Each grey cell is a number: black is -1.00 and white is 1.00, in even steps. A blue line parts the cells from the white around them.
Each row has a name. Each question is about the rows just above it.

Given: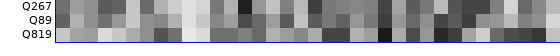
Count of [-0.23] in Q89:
2
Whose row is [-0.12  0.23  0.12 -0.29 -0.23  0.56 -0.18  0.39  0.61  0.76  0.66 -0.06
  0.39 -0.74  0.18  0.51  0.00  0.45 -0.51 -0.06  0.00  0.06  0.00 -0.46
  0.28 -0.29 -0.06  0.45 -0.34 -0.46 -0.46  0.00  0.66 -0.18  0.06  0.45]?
Q267
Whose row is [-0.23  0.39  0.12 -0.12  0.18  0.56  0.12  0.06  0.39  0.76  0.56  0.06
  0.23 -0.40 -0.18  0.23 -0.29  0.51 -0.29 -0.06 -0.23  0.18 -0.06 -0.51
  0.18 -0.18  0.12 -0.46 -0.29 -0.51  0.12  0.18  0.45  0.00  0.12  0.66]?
Q89
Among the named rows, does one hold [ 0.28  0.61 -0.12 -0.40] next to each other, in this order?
no
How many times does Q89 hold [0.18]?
4
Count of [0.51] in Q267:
1

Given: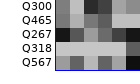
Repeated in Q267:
[-0.83]
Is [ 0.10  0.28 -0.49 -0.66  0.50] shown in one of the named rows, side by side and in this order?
no
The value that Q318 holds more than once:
[0.55]
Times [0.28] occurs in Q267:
0
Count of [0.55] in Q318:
5
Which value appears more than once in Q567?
[-0.22]
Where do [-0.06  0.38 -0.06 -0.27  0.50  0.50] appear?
Q465

